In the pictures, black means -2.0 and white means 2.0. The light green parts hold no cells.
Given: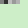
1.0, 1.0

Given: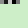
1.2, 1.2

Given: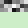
1.9, 1.9

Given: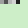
0.9, 1.3

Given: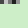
-0.1, 1.1

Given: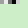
-0.3, 1.7

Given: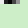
-1.9, 1.7

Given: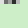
0.5, 1.5

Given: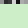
1.3, 1.3
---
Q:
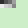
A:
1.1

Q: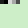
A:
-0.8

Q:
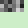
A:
0.7

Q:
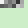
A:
0.8

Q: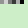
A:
0.3

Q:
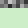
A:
0.5

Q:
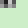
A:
0.5
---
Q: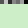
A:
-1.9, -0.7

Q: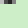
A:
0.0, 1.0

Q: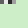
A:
0.5, -0.5

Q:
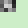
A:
-1.5, -0.1

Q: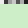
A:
-1.5, 1.7

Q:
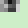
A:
0.5, 0.3
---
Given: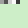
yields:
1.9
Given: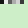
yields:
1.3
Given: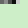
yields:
-1.8
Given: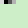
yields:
-0.6
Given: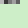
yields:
0.5
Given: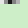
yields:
0.0
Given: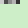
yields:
0.8
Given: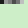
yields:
-0.2
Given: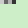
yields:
0.8
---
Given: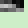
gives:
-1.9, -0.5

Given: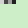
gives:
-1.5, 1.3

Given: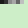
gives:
1.0, -1.6

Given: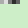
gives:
-0.5, 0.7

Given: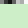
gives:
1.9, 0.1

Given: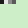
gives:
-0.6, -1.6

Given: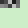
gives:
-0.4, 0.2

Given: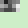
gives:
0.1, -0.3
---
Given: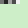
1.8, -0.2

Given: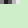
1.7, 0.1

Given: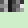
-1.2, -0.6

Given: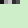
-0.7, -1.7

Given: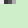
0.7, 1.7

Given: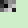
0.1, -0.3

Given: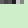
0.1, -0.5
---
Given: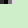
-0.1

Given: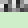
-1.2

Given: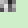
-0.6

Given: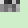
-1.0

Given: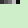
-0.6

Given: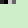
-0.4

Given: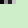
0.3
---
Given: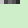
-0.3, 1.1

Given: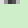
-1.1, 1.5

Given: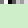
-0.7, 1.9

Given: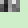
0.4, 1.6

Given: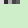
0.7, 1.5

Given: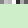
1.9, 1.9

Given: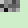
-0.5, 1.1

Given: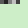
0.0, 1.0

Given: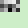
-1.1, 1.7
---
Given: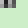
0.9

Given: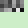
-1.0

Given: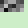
-0.4

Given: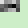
-0.3

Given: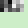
-1.2

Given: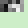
-0.8

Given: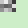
-0.1

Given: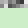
0.7
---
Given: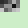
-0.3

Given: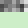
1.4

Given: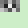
0.3

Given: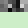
0.7

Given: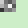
0.2

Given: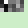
-0.9
